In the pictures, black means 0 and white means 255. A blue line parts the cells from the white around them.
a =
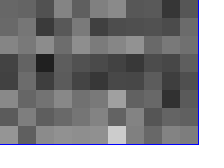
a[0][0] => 103
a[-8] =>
[103, 100, 81, 132, 95, 128, 138, 87, 89, 54, 86]
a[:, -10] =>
[100, 118, 121, 99, 108, 102, 126, 95]
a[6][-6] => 131
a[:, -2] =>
[54, 75, 121, 71, 62, 49, 100, 131]
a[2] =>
[133, 121, 140, 109, 142, 123, 134, 146, 105, 121, 112]
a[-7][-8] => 88
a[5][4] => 113
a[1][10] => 107
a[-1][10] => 125
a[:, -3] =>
[89, 81, 105, 76, 92, 104, 85, 104]
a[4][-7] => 68
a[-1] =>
[149, 95, 139, 145, 142, 144, 204, 128, 104, 131, 125]
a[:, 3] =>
[132, 88, 109, 93, 91, 136, 105, 145]
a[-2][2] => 94
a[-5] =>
[67, 99, 32, 93, 81, 74, 66, 56, 76, 71, 94]
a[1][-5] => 77
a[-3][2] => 115
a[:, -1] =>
[86, 107, 112, 94, 79, 90, 96, 125]

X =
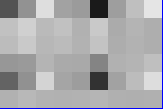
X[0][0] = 83
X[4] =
[99, 145, 212, 165, 157, 50, 162, 188, 221]
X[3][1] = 154
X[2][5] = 195
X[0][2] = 222
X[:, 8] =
[229, 174, 174, 191, 221, 176]
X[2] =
[188, 201, 183, 187, 178, 195, 173, 178, 174]
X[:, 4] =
[155, 177, 178, 169, 157, 178]
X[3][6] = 177
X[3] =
[151, 154, 180, 170, 169, 132, 177, 180, 191]

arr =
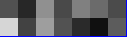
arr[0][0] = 81
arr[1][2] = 158
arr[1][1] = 66
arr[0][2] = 144

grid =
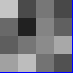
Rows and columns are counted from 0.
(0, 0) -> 197
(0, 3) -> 72
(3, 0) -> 161
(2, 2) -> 139
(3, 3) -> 81

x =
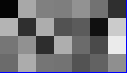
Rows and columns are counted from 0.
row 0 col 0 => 5
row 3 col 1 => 172
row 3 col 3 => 115
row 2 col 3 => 174
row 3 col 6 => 143
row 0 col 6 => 47
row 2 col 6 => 235
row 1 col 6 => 203

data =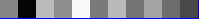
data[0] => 133
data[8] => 163
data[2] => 187
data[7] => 115

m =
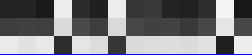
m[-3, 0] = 35
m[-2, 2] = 63
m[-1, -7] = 219
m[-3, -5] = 35
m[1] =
[62, 65, 63, 217, 74, 61, 217, 72, 65, 67, 57, 71, 229, 72]
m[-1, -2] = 31
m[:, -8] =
[236, 217, 54]
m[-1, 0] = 234
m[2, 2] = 232
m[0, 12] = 244

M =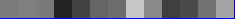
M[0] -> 123
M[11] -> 113
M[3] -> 35

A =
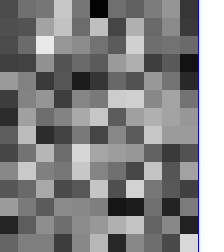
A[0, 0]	75
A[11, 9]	35
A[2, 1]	107
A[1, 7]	176
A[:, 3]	[199, 194, 150, 83, 86, 62, 131, 66, 108, 119, 74, 138, 110, 60]
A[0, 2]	118
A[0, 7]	96
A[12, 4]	140
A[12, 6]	176
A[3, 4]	105
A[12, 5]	152
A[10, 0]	86
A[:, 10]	[54, 57, 106, 18, 40, 115, 151, 155, 82, 162, 64, 123, 33, 216]
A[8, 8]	98
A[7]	[93, 188, 44, 66, 121, 69, 135, 91, 198, 155, 155]
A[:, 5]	[4, 191, 114, 91, 53, 121, 198, 69, 165, 132, 197, 127, 152, 183]
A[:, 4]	[118, 108, 140, 105, 27, 134, 169, 121, 213, 199, 88, 135, 140, 136]
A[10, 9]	88
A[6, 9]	163
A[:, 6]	[111, 69, 91, 154, 104, 204, 92, 135, 156, 112, 79, 21, 176, 39]
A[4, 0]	153
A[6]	[44, 160, 110, 131, 169, 198, 92, 160, 176, 163, 151]

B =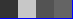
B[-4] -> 51
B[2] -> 83
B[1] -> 199

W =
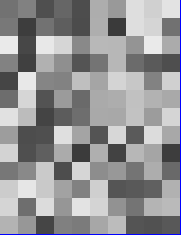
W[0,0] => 114
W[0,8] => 208
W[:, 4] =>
[77, 76, 137, 84, 191, 106, 110, 164, 59, 214, 129, 227, 123]
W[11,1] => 110
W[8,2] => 95
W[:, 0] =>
[114, 120, 234, 130, 69, 109, 225, 157, 211, 119, 204, 213, 179]
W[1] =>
[120, 61, 114, 94, 76, 174, 58, 222, 213, 113]
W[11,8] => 180
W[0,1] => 129
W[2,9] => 171
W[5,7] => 193
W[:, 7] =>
[222, 222, 148, 107, 199, 193, 194, 90, 183, 116, 89, 116, 84]
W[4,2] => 133
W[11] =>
[213, 110, 220, 150, 227, 212, 146, 116, 180, 186]
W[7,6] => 215
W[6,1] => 188
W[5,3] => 155
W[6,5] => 169
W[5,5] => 170
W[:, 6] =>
[153, 58, 183, 183, 212, 173, 168, 215, 66, 152, 85, 146, 188]
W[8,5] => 175
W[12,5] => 167
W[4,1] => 232
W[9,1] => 137
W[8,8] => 165
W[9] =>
[119, 137, 202, 77, 214, 141, 152, 116, 173, 105]
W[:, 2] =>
[79, 114, 232, 177, 133, 83, 68, 79, 95, 202, 201, 220, 69]
